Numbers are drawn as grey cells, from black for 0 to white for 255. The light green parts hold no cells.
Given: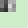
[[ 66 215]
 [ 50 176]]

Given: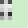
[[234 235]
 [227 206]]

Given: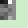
[[ 85 136]
 [134 112]]

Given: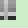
[[190 148]
 [178 130]]

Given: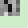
[[137  19]
 [141  13]]

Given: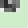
[[ 43  64]
 [114 115]]

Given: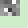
[[130 121]
 [243  60]]

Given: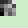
[[146 183]
 [130 113]]

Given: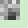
[[155 205]
 [170 118]]
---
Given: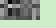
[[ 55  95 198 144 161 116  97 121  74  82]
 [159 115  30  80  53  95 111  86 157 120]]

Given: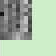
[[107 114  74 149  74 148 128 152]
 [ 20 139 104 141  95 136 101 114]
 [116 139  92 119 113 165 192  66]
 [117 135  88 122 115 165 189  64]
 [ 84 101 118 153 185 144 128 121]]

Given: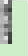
[[172 118 104]
 [175 127 115]
 [184 178 127]
 [182 164 118]
 [184 222  69]]

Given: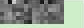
[[115 118 112  97 109 110 136 108 100  95 123  97 118 134 125  94]
 [ 74 129 160 107 155 108  77  66 140 132 103 130  75 102 106 103]
 [ 87 115 122 103 131 113  58  38 153 134  96 126  92  97  97  93]]

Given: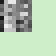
[[110 181 115 152 120 136 202 101]
 [143 163  96 137 137 212 216 110]
 [ 66 194 158 166  48  69 158  89]
 [ 38 198 196 191  61  96 130 112]]

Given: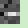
[[122  28  84  89  70]
 [ 14 147 222 232 167]
 [ 88 110  65  66  84]]

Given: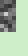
[[ 96  63  51  88]
 [123 205 127 119]
 [ 73  59  93 104]
 [ 92 167  88 104]]

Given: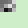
[[114 170 223 139]]

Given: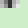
[[190 148  51 187 234]]
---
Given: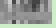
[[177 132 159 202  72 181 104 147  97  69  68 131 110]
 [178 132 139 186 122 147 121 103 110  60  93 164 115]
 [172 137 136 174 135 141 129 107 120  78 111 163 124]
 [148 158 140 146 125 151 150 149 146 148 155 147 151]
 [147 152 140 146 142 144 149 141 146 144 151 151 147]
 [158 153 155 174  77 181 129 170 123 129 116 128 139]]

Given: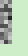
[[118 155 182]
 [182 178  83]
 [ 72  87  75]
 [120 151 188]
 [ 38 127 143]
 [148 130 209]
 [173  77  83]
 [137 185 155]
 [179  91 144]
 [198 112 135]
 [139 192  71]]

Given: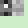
[[186  95  27  95 204 159]
 [166 127 241  73 175 182]
 [153 127 118 121 158 150]
 [188  93  35  77 206 175]]

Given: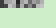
[[177  63 164 169 183  39 159 183 108 159 142]
 [195  61  71 196 168  67 174  82 137  83 189]]

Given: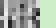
[[217 108 210 155 159 163 143 137 177 143]
 [219 103 213 157 158 166  48 128 185 167]
 [ 80  93 224 143 122 176 111 134 219  99]
 [ 29  84 237 143 162 188 143 166 196 117]
 [197 205 213  88 213 165  80 138 126  49]
 [ 69  90 225  32 119 177 101 146 215  93]
 [ 68  91 226  37 121 178 114 145 218 143]]

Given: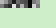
[[146 183 150  93  28 105  84  76   9 120]
 [124 124  69  42 225  72 178  86   9 212]]
